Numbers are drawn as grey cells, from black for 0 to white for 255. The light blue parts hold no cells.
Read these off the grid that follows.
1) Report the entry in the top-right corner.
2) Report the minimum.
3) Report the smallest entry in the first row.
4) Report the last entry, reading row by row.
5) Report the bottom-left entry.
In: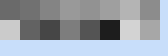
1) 140
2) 29
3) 106
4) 167
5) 203

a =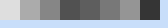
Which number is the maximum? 222
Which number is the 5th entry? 94
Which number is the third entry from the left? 134

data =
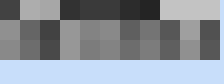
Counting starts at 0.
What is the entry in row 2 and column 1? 109
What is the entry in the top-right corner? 195
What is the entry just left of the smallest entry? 44
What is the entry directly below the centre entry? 131
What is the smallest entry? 36
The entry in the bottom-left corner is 137
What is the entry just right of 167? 50
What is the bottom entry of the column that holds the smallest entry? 124
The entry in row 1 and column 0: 144
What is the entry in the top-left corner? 66

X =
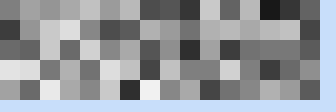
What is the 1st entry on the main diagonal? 127
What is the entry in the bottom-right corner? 91
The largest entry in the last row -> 241
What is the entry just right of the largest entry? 135
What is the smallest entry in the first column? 61
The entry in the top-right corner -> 99
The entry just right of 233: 169
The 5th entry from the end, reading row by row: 114
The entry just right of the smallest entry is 54
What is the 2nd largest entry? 233
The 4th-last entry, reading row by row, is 135
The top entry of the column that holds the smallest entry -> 24
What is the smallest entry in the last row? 47
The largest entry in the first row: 201
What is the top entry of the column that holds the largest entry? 77
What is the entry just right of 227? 221
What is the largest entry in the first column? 227
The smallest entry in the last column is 69
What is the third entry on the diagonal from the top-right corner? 120
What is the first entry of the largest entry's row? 162

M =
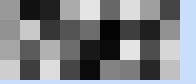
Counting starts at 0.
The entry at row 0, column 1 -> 17
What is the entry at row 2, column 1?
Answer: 90
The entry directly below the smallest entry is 10
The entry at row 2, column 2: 177
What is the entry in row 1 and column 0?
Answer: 145
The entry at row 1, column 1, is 200
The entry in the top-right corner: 69
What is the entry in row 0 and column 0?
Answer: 153
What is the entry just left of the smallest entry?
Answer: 109
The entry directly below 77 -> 39
